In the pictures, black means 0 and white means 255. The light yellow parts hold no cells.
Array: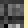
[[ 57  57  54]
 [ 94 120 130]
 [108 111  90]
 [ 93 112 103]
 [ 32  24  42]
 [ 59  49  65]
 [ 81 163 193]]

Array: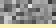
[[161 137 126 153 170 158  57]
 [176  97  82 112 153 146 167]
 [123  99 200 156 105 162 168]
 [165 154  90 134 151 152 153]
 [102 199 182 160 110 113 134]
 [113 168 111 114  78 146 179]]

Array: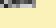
[[ 49 127  70  83 132]
 [181 132 134 206 151]]

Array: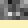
[[147  24  77 175]
 [118  95 109 134]
 [107  82 104  86]
 [ 97 220 179  44]
 [104 106  67 102]]

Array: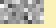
[[ 96 163 220 135 162 167]
 [249  74 155 128 136 178]
 [178 189 149 224 174 133]
 [170 156 161 117 159 196]
 [182 154 163  62 145 241]
 [153 147 141 140 160 176]]

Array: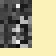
[[102  83  91  69]
 [ 86  86 236  28]
 [ 63  78  74  68]
 [ 67  77  71  48]
 [ 71  31  88  37]
 [ 31  29  14 184]
 [102  71 191  23]
 [107  74 216  22]
 [ 77  59 103  36]
 [ 92  55  95  40]
 [107  86 236  20]
 [ 33  36  14 184]]

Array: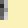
[[103]
 [ 42]
 [ 94]
 [ 91]
 [111]]
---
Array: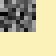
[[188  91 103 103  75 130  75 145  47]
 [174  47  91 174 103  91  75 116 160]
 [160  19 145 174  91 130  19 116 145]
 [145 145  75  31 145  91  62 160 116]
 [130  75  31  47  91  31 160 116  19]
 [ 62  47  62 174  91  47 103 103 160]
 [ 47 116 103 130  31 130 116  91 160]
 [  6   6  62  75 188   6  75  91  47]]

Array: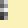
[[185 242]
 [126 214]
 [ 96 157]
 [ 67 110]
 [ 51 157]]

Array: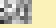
[[248 148 122 248 148 162 108 162]
 [235 148 220 220 178 136 178 136]
 [220 136 178 162 122 235 108 194]
 [136 148  96 162 178  96 108 148]
 [ 56 208 248 208  96 194  83 162]
 [ 44 108 122 208 194 178 122 178]]

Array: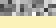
[[167 167  67 182 211 182 182 167 126 111 111 211 198 224]
 [139 126 126 224 167 139 182 151 250  96 151 224 126 167]
 [ 83  96  96 126 198  67 151 151 182 167 198  54 167 198]
 [ 67 139 126 111 198  96 151 182  83 139 139 211  96  83]]

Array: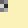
[[212  44]
 [126 169]
 [ 98 142]]

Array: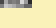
[[129 200 186 170 143 143 102 102]
 [ 73 170 117 129 117 215 155  43]]
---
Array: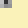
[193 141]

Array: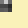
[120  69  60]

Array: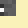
[95 84 96 94]

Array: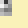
[213 188 132]

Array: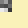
[126  73  54]

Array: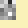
[171 181 164 148]

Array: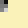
[110 123]
